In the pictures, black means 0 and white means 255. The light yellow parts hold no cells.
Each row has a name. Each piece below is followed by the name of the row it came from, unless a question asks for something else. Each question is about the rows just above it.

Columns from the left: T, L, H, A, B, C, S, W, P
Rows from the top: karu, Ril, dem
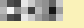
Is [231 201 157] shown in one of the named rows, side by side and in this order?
yes
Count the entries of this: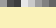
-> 8

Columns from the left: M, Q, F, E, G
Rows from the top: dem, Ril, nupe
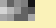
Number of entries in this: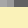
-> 4
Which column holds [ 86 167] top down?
G
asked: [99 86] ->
Ril
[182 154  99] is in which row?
Ril

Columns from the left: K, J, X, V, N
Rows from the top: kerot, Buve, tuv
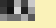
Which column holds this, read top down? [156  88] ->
N
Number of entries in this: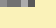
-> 5
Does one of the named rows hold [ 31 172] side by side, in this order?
yes
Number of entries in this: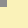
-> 1
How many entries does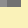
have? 3
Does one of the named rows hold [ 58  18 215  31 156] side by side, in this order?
yes
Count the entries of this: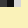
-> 3

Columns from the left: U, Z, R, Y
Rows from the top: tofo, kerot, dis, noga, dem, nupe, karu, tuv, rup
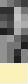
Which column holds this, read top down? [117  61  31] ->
Y
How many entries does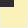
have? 2
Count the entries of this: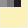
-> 3
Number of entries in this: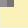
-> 2

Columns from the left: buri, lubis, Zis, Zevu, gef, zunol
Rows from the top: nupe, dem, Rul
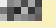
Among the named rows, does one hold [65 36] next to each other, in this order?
no
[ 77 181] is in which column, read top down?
Zevu
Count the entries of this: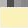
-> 4
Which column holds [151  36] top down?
Zis
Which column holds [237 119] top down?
buri
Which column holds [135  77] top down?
lubis
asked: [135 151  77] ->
nupe

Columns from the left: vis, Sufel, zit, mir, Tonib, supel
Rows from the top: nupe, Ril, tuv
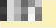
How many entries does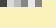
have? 6
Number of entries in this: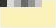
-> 6
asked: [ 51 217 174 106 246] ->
tuv
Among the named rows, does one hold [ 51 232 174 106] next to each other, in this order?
no
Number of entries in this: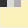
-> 3
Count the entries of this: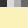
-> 4

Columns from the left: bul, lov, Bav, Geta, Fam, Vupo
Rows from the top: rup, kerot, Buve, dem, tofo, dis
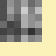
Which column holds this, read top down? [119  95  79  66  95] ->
Bav
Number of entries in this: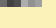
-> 6
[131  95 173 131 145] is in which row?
dis
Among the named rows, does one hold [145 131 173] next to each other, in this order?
no
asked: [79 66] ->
tofo

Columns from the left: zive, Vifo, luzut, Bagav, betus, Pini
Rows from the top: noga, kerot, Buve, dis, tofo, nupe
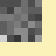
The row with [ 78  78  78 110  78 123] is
noga
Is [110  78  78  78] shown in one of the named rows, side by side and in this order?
no
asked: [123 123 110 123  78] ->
Buve
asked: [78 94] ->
tofo
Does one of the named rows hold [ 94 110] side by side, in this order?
yes

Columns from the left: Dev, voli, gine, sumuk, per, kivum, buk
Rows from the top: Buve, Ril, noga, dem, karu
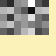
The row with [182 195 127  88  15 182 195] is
Ril
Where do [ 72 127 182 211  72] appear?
karu

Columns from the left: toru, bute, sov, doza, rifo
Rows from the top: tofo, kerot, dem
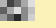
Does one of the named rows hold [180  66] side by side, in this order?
yes
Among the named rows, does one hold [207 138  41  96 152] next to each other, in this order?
no
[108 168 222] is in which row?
tofo

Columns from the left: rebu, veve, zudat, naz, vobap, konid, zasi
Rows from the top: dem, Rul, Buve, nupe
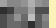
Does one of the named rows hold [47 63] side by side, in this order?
yes
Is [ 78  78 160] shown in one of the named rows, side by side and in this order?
no
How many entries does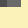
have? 3
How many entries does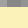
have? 4
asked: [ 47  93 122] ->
nupe
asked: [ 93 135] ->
Buve
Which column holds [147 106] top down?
zudat

